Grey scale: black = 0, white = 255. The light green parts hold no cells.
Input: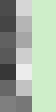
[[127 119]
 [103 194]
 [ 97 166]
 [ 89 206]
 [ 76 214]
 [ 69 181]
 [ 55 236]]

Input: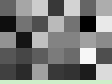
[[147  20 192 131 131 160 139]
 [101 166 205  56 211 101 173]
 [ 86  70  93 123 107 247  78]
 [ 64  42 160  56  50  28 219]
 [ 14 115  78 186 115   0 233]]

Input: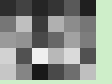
[[210  81 239 184 218  81]
 [198 133  24  73 110 191]
 [154 146  73 103 162 125]
 [118 191  59 176 140 118]
 [ 45  66  37  52  89  31]]

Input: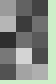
[[182  59 112]
 [155  98  67]
 [120 212  75]
 [ 82 163 175]
 [ 46 112  90]]

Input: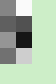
[[149  22]
 [133 250]
 [113 206]
 [ 95  81]]

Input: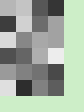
[[223  45 129  93]
 [217 135 168 162]
 [182 196  87  53]
 [154 129 114  73]
 [ 80 101 174 237]
 [ 61 209 108 162]]
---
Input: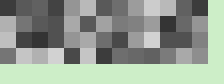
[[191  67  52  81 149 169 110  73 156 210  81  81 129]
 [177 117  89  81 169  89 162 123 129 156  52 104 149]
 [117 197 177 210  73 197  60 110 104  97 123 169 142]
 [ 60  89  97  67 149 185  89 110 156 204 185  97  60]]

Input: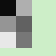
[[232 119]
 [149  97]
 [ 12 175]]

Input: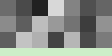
[[139  94 189 153 115  61 146]
 [108  74  33 216 131  80 101]
 [ 94 195 176  67 182  74 123]]

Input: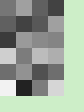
[[242  34 124 214]
 [207 124 188 174]
 [118 160  96  66]
 [110 146  81 110]
 [ 96  66  88 160]
 [ 59 154 138 132]]

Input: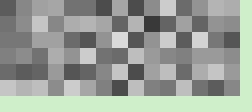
[[197 181 189 141 203 167 127  77 189 127 119 189 113  93 134]
 [127 141 113 174 148 203 113 106 189 154 134 127 154 154 141]
 [119 119 160 160 106  85 148 218  85 148 203  93 211 119  85]
 [113 141 197 134 174 181 167  99 181  57  99 160  99 148 141]
 [106  93  99 154  85  99 134 197  77 160 189 106 174 197 154]
 [ 93 134 160 167 113 113  77 167  77 141 203 106 148 181 174]]

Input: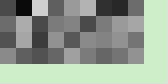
[[138  95  82 102 160 123 102 116 146]
 [108 172  74 123 131  74 123 154 166]
 [ 82 166  60 146  88 138 131 146 116]
 [ 74  10 207  95 154 179  48  40 108]]

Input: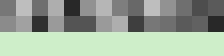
[[139 161  48 154  84  84 154 174  62 119 111  90  97  40]
 [119 190 111 174  40 146 182 126 104 190 146 111  77  90]]

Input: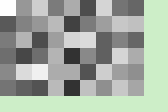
[[254 151 206 123 172  77 213 116 102]
 [137 219 240 172 172  83 206 158 143]
 [123 180  77 158 213 219  96 130 102]
 [116  96  83 186  50 192 143 199 166]
 [110  71 110 180  50 137  96 213 172]
 [ 89 130 151 186  65 123 158 199 192]]

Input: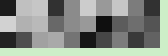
[[210 177 185 104 139 153  15  92 110  84]
 [ 35  78 161 169 116  22  70 124  57  98]
 [ 28 192 198  49 139 204 153 198 124  49]]
